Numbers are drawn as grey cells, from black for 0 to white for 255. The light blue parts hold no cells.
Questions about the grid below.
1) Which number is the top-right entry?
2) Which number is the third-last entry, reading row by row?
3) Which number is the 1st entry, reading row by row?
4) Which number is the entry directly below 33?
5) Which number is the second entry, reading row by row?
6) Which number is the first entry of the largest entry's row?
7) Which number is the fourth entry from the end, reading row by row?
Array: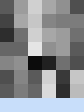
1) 79
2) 218
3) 90
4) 208
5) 156
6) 102
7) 102

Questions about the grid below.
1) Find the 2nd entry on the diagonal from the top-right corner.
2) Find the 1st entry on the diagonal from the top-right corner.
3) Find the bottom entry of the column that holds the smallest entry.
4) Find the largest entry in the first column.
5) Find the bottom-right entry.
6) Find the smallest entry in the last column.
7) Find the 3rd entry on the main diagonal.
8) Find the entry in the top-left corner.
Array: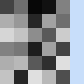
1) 162
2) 129
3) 223
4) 214
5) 78
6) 67
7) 141
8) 67

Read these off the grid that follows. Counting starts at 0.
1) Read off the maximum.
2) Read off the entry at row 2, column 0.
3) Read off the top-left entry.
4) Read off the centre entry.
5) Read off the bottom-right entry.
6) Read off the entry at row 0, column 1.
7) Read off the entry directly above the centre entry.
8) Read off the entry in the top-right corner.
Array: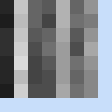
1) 218
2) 48
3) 38
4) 112
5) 135
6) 197
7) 101
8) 147

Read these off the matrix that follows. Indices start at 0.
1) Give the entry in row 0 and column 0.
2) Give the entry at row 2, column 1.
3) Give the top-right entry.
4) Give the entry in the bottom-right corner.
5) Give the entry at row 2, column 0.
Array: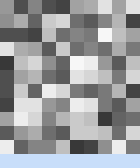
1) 152
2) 79
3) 226
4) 121
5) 79

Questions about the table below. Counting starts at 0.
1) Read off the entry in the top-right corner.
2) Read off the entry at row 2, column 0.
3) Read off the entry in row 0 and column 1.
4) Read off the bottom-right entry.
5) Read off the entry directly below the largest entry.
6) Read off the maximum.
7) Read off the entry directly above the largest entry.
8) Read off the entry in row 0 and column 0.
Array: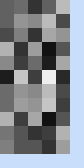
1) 187
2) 74
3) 107
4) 157
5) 187
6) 238
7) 29
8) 97

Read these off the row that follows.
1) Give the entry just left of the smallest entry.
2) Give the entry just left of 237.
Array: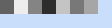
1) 132
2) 98

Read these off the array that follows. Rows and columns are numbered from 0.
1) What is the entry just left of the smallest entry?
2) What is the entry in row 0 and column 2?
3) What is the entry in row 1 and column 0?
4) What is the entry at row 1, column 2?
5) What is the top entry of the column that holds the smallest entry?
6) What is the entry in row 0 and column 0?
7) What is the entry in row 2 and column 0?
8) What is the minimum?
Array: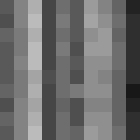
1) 100
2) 175
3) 79
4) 187
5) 35
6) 89
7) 100
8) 24

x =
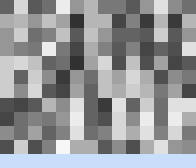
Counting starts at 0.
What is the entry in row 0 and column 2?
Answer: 89
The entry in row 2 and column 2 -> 111
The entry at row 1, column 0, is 173
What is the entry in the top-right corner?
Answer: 111
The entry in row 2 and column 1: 205
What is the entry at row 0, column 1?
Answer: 215
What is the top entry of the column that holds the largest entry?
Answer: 236
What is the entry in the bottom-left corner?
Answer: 79
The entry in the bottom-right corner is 140
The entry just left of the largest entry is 129
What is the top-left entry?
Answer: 99
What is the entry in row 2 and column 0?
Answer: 150
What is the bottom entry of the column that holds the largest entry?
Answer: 247

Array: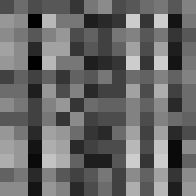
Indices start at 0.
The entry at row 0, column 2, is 76
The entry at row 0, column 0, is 76
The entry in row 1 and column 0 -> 151
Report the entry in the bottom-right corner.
151
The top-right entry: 130
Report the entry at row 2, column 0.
139
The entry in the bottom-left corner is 139
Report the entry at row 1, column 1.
139
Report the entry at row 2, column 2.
87
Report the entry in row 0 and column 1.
108
